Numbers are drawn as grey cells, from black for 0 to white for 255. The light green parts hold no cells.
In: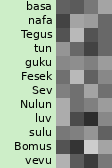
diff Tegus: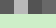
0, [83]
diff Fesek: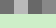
2, [97]

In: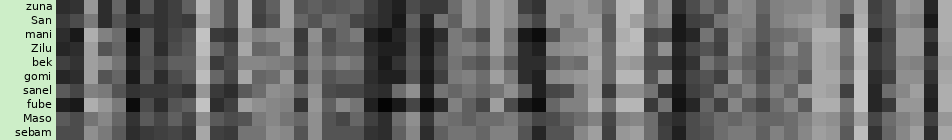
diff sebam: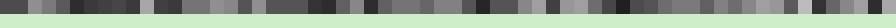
43, [64]
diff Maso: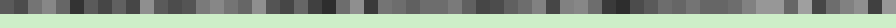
55, [143]
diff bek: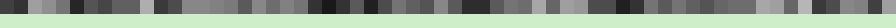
52, [116]
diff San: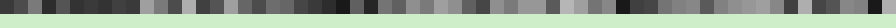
18, [84]
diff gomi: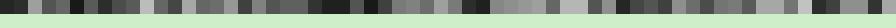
22, [45]
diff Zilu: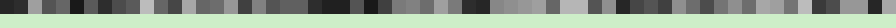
34, [32]
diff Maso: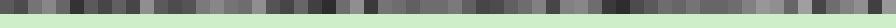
17, [102]

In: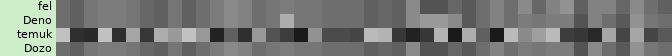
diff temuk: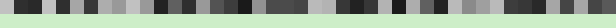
31, [26]
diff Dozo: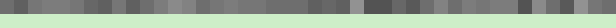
25, [138]
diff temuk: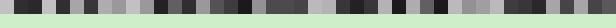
33, [138]
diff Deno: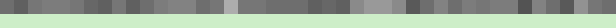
12, [138]
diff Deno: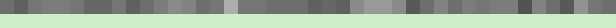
7, [96]
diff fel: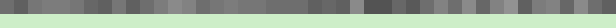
38, [130]
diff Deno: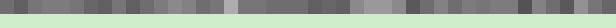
43, [110]

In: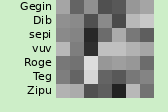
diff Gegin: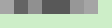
3, [80]
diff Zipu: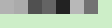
3, [94]

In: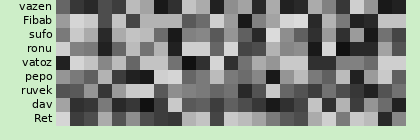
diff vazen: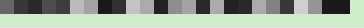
24, [33]
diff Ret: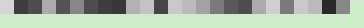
5, [142]
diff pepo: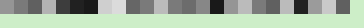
8, [213]
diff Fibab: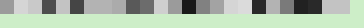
8, [179]
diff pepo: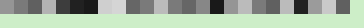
13, [108]

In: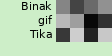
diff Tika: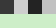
3, [200]
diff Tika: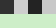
0, [56]
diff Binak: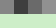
1, [68]
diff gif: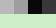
3, [49]

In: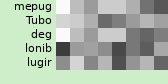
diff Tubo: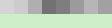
3, [107]
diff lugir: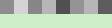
7, [101]
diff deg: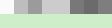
6, [101]
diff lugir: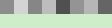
3, [182]
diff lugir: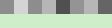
2, [134]
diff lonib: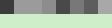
2, [161]

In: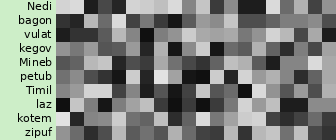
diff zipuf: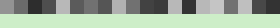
9, [107]
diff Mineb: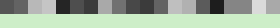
10, [51]
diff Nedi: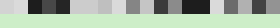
5, [211]
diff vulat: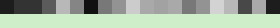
7, [126]
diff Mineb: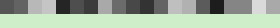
8, [113]
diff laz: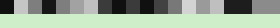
11, [59]
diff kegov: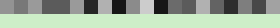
3, [85]

